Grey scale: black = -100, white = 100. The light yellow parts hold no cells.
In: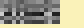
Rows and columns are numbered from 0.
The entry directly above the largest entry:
26
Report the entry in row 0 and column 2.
-7
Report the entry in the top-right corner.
15
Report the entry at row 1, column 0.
3
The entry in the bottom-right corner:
-42
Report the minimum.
-85
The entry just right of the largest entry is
-73
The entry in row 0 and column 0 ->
3
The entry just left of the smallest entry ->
-73
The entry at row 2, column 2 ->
-30
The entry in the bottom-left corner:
49
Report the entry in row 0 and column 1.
15
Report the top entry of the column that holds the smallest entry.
15
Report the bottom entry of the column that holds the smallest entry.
-52

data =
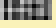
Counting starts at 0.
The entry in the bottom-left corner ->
42
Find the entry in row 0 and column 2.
20
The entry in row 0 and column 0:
42
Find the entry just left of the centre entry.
53
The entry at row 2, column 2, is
64
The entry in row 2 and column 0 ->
53
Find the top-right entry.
-3
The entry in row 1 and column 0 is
42
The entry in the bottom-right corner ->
-14
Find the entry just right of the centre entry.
31
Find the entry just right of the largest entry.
-3
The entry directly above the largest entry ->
20
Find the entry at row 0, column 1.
-83
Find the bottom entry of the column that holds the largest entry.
20

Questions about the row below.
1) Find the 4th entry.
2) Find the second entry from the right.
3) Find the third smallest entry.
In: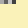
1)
-49
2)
56
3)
33

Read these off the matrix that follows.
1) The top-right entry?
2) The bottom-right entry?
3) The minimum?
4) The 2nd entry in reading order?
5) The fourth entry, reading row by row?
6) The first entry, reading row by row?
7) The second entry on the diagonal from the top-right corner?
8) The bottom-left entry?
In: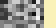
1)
-20
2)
25
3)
-87
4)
-67
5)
60
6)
-67
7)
-10
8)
2

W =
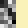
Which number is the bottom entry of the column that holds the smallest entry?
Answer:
29
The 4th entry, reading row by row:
-5
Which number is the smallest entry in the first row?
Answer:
-77
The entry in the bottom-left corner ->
85
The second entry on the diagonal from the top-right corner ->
17
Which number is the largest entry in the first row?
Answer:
85

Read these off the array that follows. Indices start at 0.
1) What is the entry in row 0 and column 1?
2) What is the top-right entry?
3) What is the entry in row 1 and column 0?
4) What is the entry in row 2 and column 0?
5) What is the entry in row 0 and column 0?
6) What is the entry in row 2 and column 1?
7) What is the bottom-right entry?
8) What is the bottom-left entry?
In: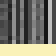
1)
-37
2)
-47
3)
-24
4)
-47
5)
-47
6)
-37
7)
-47
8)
-47

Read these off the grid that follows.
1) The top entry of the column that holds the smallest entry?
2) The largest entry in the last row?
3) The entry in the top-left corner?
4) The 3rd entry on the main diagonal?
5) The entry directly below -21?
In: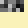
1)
-57
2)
36
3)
49
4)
26
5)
-57

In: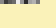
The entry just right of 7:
-53
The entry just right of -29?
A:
-16

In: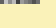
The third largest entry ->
21
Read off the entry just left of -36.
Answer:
-12
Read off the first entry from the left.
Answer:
-24

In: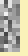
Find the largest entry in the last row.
55
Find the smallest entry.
-46
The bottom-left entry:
-23
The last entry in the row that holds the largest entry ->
-1
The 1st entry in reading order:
79
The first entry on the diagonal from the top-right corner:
34
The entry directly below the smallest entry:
-23
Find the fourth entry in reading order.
34
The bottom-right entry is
34
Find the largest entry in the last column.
55
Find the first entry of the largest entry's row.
34
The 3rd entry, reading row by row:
79
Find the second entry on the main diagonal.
-12
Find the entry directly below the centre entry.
-12
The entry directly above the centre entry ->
-34
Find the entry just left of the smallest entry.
55
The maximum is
90
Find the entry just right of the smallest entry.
45

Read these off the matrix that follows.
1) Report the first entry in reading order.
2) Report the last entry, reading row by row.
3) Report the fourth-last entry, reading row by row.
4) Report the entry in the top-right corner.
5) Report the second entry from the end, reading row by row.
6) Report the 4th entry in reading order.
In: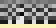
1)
-13
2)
-80
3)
-80
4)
-13
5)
-80
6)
-13
